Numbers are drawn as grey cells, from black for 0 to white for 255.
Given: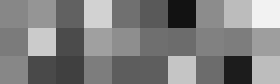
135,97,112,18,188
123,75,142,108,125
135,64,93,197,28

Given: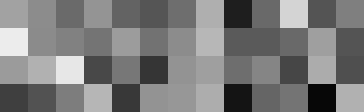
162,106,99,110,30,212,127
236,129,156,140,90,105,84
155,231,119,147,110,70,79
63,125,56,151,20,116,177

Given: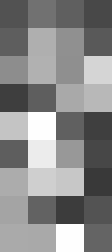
82,95
94,144
141,143
62,169
196,96
94,152
172,199
164,60
170,254

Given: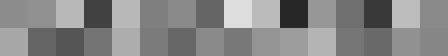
141,184,185,138,221,39,111,188
167,85,173,103,120,157,118,145

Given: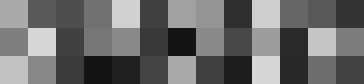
170,78,209,161,47,102,51
126,65,138,20,72,41,125
194,59,32,169,28,40,67

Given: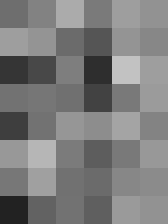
110,171,158
158,107,148
53,126,194
114,112,121
62,150,164
152,123,121
119,113,135
34,114,154

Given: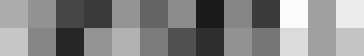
172,70,148,140,133,251,235
198,38,178,80,145,219,195

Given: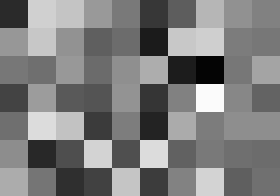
42,196,121,93,145
151,146,108,200,124
119,152,143,28,119
67,89,147,129,135
111,194,125,171,142
141,78,79,97,111
172,47,197,130,95

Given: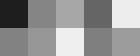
30,167,237
130,239,156
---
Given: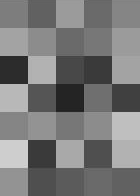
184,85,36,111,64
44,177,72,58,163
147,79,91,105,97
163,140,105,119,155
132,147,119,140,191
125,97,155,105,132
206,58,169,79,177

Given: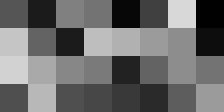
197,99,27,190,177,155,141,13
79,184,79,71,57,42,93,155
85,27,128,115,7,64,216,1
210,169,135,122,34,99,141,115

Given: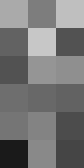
26,137,69
117,131,76
98,199,82
110,104,98
82,149,143
170,125,191

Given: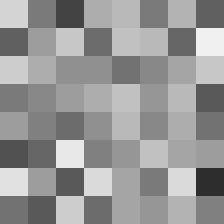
212,122,67,173,185,122,179,96
225,157,89,218,165,122,218,45
157,128,108,144,185,136,173,114
205,173,144,144,114,136,165,199
122,136,157,173,193,150,185,89
96,157,199,108,193,185,102,240
114,89,205,108,165,150,179,128
81,102,232,128,150,193,165,157

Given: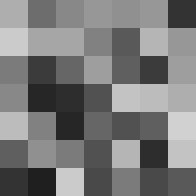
188,129,38,102,81,95,209
136,38,45,81,195,188,174
123,59,102,158,95,59,158
95,144,123,81,181,45,195
174,109,136,151,144,151,51
203,166,166,129,89,181,151
51,31,203,73,123,73,89

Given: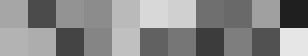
179,173,68,133,192,97,118,60,126,81,230
166,75,147,140,186,216,208,111,105,160,31

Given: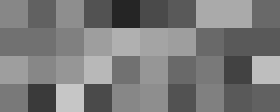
113,113,128,158,176,164,158,105,89,89
135,97,142,82,37,74,89,170,170,105
158,135,150,184,113,150,105,121,66,190
121,58,198,74,135,142,82,128,89,97

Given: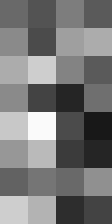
138,67,37,111
206,179,45,67
151,186,59,37
200,250,75,24
98,117,105,144
105,83,125,90
172,206,131,90
138,75,159,172

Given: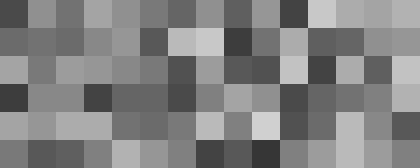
121,88,95,128,178,150,128,67,88,54,128,156,186,156,128
107,114,107,136,150,88,186,200,61,114,172,95,101,144,150
74,144,114,164,144,121,101,144,95,150,67,200,172,164,178
61,136,136,67,101,101,74,128,164,144,74,101,114,128,178
164,121,156,150,136,121,81,156,88,81,194,67,172,95,194
164,150,172,172,114,107,121,186,128,208,81,107,186,136,88
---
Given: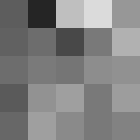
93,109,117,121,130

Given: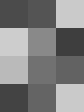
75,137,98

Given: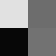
225,114

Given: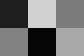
30,6

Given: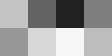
196,215

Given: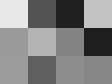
232,180,141

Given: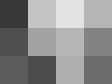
56,162,175
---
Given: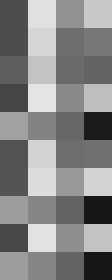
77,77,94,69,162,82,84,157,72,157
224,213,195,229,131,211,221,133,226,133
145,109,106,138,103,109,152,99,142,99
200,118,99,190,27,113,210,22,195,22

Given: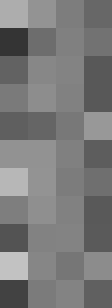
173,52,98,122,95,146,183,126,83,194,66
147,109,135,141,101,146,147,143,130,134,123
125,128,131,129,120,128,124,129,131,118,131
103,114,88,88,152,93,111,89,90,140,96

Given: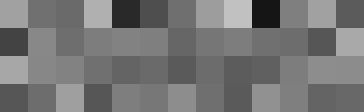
161,67,167,86
112,136,135,109
106,110,130,159
176,125,112,86
41,130,100,126
78,127,106,119
111,102,90,141
157,118,108,111
193,125,92,90
21,112,96,145
127,109,125,127
161,86,141,100
91,169,140,104

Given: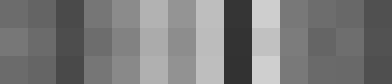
108,119,107
100,107,101
74,77,73
118,109,118
139,130,137
178,171,176
148,141,146
190,188,190
53,51,50
206,193,207
120,124,121
109,101,106
104,110,105
80,82,79

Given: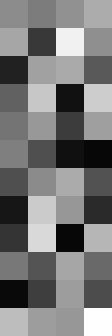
140,166,33,97,116,127,79,22,52,120,9,189
124,56,161,199,152,79,139,203,217,84,62,157
145,241,170,17,60,16,171,151,7,166,157,151
172,143,89,205,159,7,82,42,182,105,76,254

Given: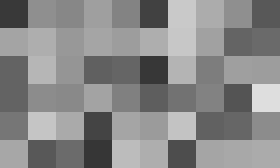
57,164,99,99,118,167
143,174,182,140,197,88
135,152,149,137,170,107
159,165,96,163,68,54
131,157,101,128,165,188
65,174,55,94,155,174
201,199,180,114,195,77
172,161,125,130,97,165
143,100,159,84,102,168
88,106,157,222,140,171
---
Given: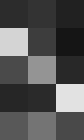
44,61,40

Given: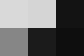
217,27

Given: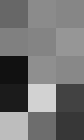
103,132,136

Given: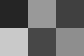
37,71

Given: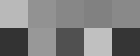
185,152

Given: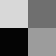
216,156
